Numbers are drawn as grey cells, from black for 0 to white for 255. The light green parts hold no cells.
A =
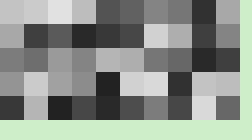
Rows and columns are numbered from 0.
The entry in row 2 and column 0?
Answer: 124
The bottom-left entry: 56
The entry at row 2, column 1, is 110
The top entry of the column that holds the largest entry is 225
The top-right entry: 168
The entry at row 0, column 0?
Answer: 195
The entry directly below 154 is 161
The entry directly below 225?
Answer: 90
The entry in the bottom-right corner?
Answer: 103
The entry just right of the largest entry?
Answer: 189
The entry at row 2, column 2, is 154

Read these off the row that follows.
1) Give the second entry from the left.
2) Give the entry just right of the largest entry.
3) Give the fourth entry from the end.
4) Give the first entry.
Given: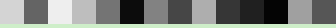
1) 101
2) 190
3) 32
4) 211

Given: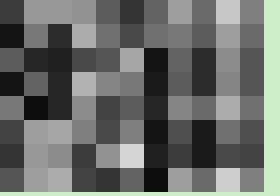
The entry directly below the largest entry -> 99
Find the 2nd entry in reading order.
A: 152
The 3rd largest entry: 199
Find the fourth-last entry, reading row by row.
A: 158
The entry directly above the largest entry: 127
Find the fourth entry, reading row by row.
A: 146
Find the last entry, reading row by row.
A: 127
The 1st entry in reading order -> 60
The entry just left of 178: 38
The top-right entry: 127
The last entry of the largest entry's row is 67
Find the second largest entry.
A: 206
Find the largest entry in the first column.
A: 120
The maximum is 213
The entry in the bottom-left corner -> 85
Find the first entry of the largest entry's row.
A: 52

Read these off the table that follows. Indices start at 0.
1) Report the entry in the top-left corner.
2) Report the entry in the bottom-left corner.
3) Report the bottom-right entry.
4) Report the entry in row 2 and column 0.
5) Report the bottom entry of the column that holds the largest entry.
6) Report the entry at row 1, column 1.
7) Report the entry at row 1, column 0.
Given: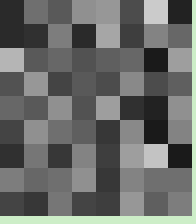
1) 42
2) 68
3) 125
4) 181
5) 95
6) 48
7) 42

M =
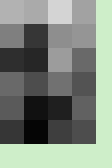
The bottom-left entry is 54
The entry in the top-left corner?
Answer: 178
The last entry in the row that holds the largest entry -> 162
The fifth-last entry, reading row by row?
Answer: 97
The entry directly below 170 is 54
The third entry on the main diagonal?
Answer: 156
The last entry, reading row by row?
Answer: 77

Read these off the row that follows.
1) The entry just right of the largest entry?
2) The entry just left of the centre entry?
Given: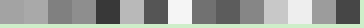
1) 113
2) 85

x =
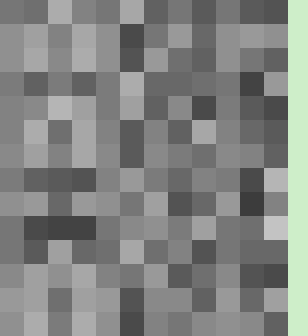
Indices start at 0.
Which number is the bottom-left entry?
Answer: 144
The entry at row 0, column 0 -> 117
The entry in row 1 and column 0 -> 144
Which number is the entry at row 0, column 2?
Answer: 172
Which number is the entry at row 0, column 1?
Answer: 110
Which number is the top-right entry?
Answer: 82
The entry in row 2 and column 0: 144
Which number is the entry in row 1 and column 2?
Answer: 130
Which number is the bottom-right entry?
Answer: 96
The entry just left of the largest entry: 110
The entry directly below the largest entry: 104
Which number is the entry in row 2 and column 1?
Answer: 166
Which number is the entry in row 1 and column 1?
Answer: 159
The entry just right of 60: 130
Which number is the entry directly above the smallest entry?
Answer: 74

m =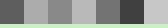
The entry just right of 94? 172
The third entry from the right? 115
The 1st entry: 94

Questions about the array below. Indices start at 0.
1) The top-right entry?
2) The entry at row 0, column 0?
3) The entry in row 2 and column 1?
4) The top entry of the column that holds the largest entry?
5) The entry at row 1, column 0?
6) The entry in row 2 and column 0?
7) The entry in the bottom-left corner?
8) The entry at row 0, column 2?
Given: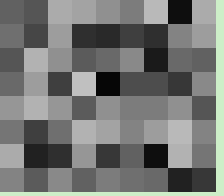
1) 171
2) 97
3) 178
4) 163
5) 111
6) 85
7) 131
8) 171

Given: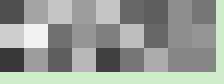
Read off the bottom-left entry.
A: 56
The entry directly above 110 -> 197
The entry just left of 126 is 149
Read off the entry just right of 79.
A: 164
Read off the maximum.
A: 242
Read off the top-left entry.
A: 79
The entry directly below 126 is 63
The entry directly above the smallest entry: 205

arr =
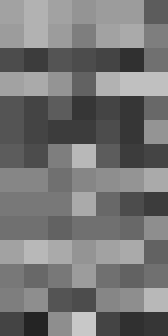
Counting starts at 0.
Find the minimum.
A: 37
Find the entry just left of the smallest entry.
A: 69
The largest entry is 199
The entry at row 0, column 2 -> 162
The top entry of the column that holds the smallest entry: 177
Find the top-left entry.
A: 162
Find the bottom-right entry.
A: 55
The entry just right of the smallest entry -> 141
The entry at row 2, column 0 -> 77
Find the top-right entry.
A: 92
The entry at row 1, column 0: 155
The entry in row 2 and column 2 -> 85
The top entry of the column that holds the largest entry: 148

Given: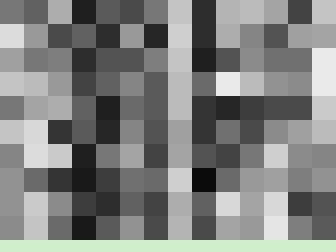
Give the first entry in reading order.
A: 120
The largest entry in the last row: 228
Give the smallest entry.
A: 11
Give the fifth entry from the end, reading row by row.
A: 165
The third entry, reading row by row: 173
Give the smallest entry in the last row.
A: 25
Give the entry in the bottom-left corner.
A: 140
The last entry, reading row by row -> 90
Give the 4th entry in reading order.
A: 32
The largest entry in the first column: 221
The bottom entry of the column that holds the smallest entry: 75
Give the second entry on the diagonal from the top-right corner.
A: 159
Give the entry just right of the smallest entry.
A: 105
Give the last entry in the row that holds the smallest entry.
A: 147
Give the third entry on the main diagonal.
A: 126
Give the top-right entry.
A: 195
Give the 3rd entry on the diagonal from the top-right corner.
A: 112
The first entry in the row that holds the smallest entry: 147
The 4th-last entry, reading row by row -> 153
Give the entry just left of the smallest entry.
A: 207
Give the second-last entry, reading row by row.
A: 126
